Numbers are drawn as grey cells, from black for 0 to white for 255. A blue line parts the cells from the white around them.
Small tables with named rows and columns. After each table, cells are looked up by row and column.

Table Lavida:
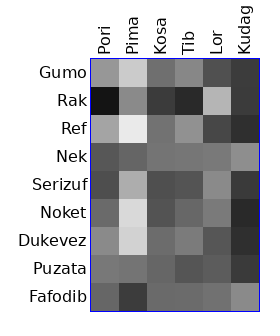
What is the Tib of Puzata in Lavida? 85
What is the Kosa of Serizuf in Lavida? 79
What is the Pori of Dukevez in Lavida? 138
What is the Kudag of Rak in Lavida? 59
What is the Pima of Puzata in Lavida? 116
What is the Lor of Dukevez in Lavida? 86
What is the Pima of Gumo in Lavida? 203
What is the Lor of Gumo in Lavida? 80
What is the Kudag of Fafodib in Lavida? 138
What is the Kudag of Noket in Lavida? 41
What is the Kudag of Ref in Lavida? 47
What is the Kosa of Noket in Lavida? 83
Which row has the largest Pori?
Ref

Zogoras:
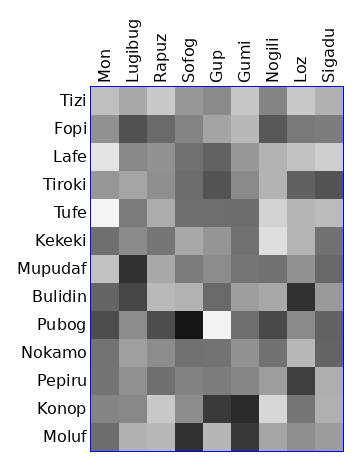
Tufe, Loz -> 181
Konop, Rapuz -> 200
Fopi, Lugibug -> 81
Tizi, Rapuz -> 201
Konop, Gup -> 58
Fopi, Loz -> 120
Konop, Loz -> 117
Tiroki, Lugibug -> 165
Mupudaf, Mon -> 193
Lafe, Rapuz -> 146
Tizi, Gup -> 138
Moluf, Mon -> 109
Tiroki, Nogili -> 179
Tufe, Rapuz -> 172
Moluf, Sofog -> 49
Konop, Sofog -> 140
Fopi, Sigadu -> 124
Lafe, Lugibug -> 135
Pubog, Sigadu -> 98
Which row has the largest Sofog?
Bulidin

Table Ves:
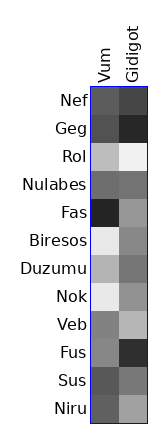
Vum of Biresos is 233
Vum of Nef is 92
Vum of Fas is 36
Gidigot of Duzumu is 118
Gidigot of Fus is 47
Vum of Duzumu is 180
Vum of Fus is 135
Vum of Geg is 82
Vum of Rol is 189
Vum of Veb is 130
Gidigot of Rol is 241
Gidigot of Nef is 70
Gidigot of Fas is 151
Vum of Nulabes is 110
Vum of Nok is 233

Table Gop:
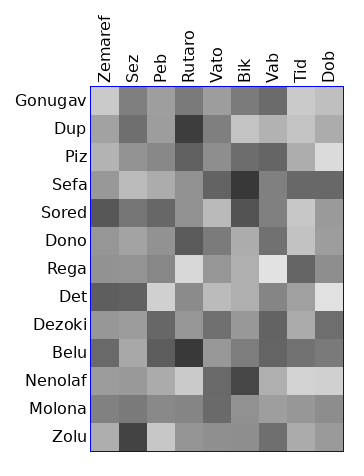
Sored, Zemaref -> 87
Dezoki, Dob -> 110
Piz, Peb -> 136
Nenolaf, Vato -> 105
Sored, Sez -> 118
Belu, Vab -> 100
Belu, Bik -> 125
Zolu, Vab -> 111
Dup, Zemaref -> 162
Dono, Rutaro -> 90
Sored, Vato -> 186
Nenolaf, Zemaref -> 156
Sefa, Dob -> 104
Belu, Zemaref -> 105
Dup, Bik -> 195
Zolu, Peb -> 199
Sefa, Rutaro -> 145
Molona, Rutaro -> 133
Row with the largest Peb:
Det

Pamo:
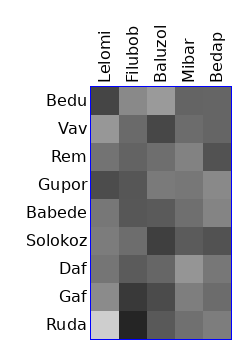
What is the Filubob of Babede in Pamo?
87
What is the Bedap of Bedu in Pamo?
101
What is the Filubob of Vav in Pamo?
106
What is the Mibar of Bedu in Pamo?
100
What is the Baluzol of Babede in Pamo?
90
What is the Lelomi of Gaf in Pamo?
139
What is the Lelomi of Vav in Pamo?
151

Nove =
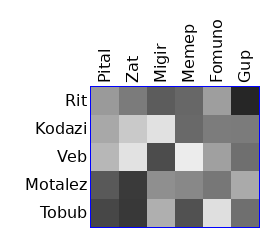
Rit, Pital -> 154
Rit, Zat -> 123
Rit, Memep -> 103
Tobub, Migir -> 175
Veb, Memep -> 236
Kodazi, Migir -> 225
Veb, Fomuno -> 160

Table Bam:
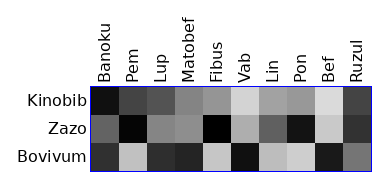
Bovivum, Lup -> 46
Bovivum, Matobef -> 36
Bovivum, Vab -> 16
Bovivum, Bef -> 25
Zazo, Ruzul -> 50
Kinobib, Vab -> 211
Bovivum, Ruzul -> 117
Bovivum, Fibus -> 198
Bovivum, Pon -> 206
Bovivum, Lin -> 189
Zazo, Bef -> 201
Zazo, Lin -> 96
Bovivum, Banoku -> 48
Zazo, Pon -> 19

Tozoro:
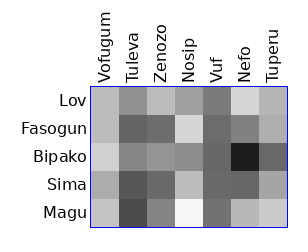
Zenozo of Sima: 105
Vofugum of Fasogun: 188
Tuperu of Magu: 203
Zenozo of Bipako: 149
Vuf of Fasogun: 108
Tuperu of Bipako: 104
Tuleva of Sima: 86
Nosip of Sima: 188
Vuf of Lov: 122
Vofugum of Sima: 172
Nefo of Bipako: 29
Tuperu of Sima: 165

